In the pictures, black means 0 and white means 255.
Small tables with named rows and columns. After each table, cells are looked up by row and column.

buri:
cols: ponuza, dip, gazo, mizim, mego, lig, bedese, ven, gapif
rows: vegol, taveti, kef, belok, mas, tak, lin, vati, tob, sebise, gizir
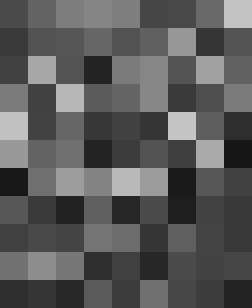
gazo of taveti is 86
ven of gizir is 60
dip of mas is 67
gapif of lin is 65
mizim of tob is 116
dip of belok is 65
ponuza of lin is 24
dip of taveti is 82
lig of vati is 75
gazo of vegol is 125
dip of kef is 167
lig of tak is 82
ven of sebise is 67
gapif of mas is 46
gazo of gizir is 40
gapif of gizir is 36
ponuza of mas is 193
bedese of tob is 95
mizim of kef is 36

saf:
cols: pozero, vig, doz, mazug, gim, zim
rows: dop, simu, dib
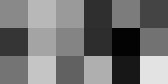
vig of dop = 184
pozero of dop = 137
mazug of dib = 175
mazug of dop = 47
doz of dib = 97
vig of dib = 197
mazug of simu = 45
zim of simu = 114
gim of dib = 23
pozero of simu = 53
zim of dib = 227
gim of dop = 124
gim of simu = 3
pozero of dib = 116
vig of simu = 164
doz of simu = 132
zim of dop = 68
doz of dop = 154

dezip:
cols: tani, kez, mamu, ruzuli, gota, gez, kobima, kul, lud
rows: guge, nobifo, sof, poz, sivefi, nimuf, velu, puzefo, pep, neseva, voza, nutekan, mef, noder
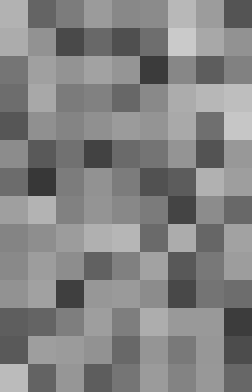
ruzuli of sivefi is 144
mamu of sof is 147
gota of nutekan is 126
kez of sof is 160
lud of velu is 158
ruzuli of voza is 151
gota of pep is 182
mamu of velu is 124
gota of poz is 103
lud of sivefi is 198
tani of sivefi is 86
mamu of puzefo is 129
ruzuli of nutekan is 158
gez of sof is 59
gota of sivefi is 155
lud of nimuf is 152
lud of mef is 76
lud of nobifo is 146

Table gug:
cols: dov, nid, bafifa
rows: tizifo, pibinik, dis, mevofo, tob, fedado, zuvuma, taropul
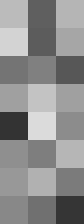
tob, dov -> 51
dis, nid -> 128
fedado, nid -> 126
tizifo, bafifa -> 181
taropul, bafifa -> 53
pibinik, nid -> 92
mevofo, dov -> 160
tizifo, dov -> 187
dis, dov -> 116
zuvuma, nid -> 177
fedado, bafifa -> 182
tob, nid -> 219
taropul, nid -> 112
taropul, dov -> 136

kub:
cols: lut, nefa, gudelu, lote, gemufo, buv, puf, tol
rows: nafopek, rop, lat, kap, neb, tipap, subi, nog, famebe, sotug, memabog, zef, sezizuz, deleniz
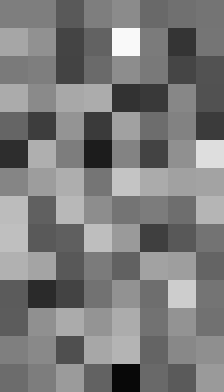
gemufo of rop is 249
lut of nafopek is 126
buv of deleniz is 105
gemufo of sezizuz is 180
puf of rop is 52
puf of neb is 130
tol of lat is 82
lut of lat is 122
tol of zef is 113
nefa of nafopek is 126
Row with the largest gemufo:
rop

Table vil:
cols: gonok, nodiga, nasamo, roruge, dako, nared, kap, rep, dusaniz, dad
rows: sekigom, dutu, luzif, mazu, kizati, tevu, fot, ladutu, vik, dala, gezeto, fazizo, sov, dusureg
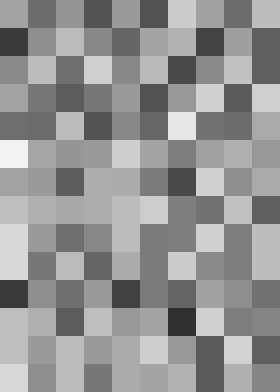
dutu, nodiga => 142
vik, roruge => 136
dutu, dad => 95
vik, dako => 188
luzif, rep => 138
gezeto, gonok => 58
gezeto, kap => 100
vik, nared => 123
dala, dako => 171
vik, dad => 189
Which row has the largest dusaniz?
sov

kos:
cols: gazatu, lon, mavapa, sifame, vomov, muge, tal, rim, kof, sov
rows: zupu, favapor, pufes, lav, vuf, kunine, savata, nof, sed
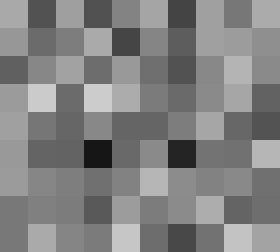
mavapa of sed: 133
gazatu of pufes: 96
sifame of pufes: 109
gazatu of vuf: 160
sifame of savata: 112
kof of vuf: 103
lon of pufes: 135
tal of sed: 72
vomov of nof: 156
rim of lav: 138
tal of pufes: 82
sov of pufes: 138
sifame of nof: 89
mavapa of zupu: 159
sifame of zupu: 81
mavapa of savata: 126

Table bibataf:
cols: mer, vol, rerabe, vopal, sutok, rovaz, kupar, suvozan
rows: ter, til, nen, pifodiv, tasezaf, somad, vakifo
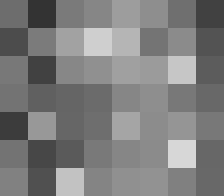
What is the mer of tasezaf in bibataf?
60
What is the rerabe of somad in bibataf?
90
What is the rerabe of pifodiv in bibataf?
101
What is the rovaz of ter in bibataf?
142
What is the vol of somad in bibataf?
71
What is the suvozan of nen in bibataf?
92
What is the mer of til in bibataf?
76

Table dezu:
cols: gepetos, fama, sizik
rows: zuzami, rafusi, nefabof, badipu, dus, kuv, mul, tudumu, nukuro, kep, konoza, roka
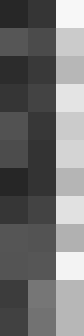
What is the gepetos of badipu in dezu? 53
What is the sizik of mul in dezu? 181
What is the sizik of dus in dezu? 203
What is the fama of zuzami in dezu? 53
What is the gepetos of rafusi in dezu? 86
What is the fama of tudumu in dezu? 67
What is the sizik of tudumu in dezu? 225
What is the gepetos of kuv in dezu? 76

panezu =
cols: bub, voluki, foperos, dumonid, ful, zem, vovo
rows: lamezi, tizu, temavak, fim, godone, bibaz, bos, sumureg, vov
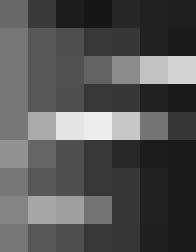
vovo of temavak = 210
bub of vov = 119
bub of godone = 119
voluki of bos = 88
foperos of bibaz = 79
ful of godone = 199
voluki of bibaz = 101
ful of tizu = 55
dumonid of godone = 236
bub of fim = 119
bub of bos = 119
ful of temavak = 140
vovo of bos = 27
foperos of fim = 79
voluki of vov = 88

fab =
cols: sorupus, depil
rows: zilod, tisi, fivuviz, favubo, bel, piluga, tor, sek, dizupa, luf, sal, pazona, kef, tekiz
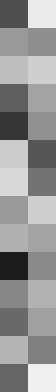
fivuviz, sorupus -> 190
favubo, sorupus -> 94
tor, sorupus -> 216
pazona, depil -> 160
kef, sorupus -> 181
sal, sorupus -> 135
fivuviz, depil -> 207
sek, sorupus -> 153
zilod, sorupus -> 79
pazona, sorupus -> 105
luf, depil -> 138
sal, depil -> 177
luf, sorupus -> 28
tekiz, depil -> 240
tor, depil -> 114
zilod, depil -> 235
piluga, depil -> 86
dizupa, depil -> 163
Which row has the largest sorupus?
tor

